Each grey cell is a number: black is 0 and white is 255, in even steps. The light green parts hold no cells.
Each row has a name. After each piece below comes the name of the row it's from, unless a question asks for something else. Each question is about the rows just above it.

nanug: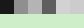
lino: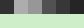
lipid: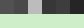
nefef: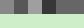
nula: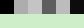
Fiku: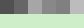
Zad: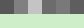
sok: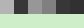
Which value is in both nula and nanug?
[94]
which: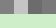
Zad
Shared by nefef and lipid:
[55]
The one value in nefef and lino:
[55]

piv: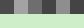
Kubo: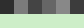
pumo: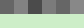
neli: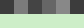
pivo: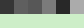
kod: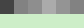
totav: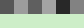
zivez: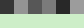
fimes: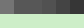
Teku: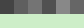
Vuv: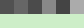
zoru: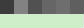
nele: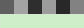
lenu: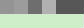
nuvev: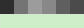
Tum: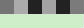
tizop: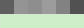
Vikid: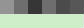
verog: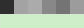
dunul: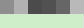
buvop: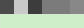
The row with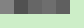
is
zoru
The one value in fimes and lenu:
[87]
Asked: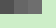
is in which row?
zoru

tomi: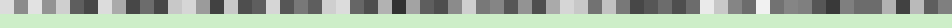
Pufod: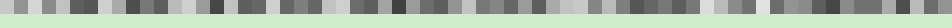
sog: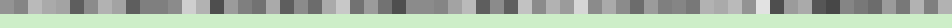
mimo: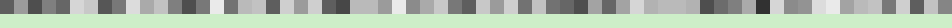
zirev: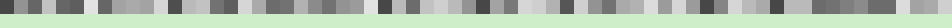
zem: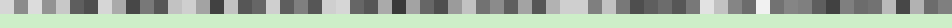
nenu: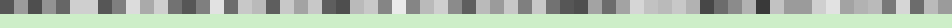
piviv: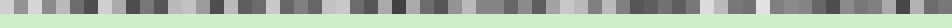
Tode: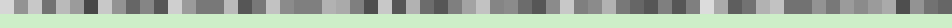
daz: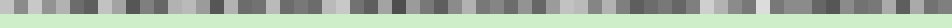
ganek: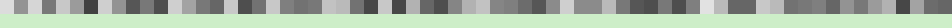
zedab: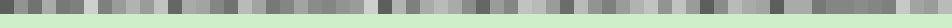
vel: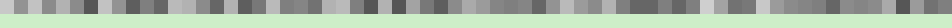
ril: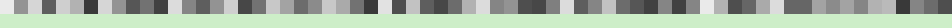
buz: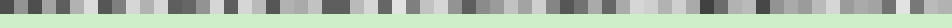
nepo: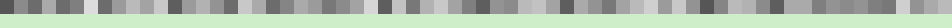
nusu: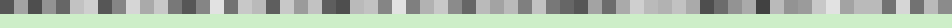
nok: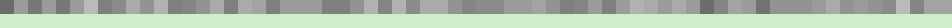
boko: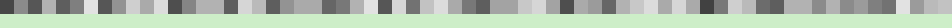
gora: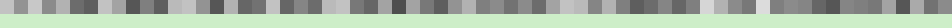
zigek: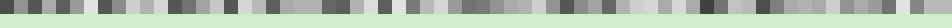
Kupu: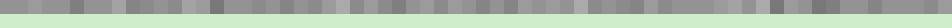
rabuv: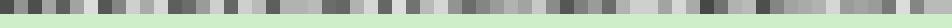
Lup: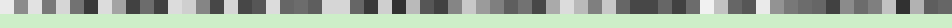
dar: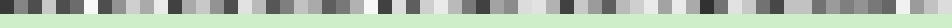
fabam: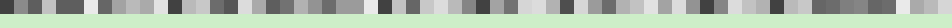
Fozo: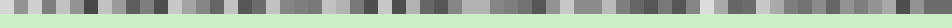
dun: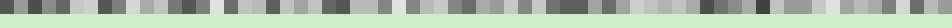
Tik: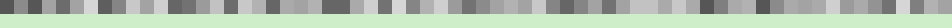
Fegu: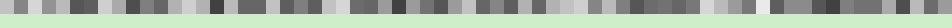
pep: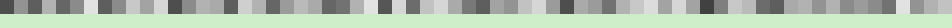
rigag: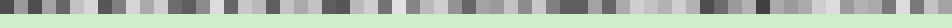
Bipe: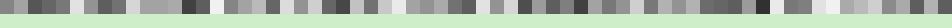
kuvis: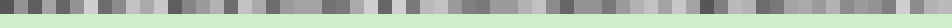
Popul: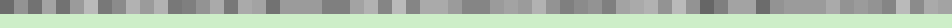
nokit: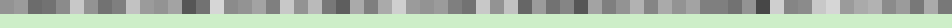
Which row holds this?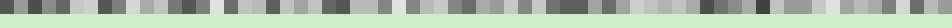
dun
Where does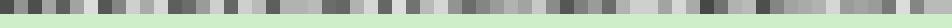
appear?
rabuv
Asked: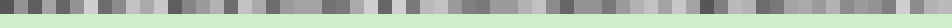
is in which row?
kuvis

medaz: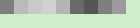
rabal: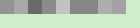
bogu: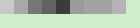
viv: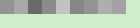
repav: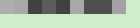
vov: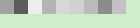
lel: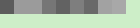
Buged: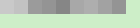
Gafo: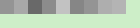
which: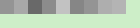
Gafo
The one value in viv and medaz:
[105]
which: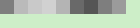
medaz

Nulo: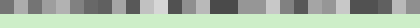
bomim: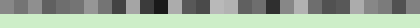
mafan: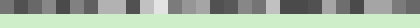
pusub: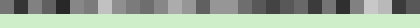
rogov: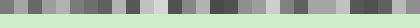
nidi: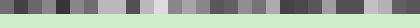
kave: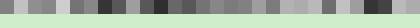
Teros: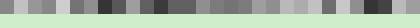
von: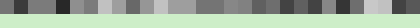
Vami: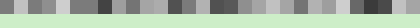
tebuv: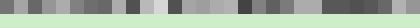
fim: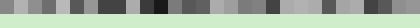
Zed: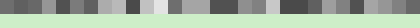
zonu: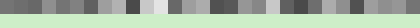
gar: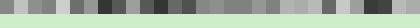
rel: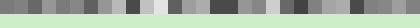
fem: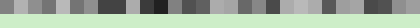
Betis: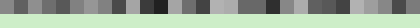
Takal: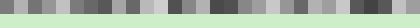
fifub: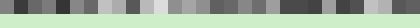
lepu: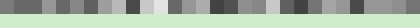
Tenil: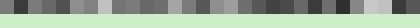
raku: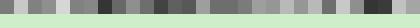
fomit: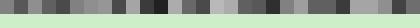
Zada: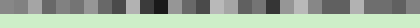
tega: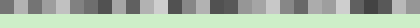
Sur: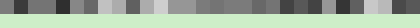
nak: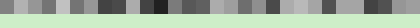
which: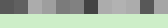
fim
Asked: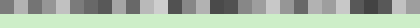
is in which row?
Takal
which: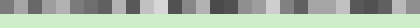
rogov

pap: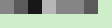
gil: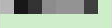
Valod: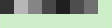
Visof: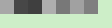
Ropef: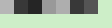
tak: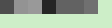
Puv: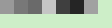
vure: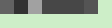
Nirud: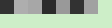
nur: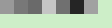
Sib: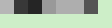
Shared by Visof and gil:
[63]
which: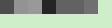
tak
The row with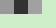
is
Nirud

